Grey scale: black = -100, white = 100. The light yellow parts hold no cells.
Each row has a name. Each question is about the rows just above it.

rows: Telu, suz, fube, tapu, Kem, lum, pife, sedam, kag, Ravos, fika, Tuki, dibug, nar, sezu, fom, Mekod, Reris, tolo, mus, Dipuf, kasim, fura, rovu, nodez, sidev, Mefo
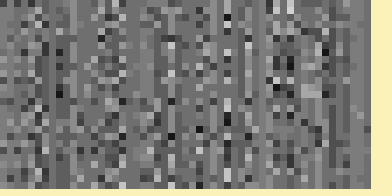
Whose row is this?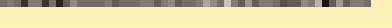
sedam
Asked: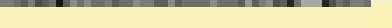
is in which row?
nar
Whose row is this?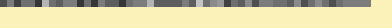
kasim
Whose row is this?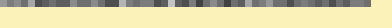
fika
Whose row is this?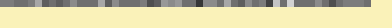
suz

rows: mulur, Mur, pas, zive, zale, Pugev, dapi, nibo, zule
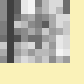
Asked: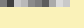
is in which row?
zive
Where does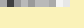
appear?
nibo

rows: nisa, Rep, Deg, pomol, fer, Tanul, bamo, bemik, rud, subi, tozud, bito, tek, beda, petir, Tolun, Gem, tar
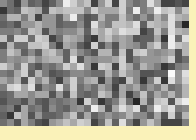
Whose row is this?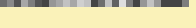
tar
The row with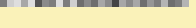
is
tek
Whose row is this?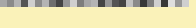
bito
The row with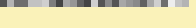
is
bamo

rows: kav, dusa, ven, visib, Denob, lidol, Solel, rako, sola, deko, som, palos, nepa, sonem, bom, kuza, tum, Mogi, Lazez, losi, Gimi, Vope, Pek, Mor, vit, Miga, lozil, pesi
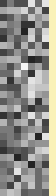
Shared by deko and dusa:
[29]
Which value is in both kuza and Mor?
[41]
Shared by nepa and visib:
[29]
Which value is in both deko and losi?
[-28]
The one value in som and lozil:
[-16]
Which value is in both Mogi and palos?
[41]
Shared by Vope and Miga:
[-16]

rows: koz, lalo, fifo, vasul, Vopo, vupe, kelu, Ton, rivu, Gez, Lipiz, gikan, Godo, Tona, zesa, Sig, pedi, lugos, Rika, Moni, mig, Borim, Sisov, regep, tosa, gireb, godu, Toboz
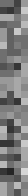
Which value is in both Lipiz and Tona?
[32]
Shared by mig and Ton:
[-24]
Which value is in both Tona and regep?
[20]
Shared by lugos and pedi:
[7]
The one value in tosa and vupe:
[-13]

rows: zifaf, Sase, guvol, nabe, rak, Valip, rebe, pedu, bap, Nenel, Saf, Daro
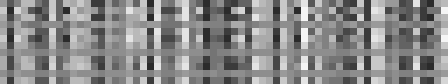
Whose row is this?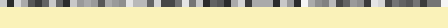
Valip
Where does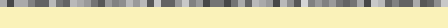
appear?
rebe

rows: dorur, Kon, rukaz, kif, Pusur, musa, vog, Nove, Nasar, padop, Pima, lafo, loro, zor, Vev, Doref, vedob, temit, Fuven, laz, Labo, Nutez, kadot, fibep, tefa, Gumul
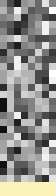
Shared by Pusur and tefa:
[-42]
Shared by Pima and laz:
[-42]
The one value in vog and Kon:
[-8]
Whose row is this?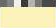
Nasar
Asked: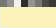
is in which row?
vedob
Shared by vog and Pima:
[-42]

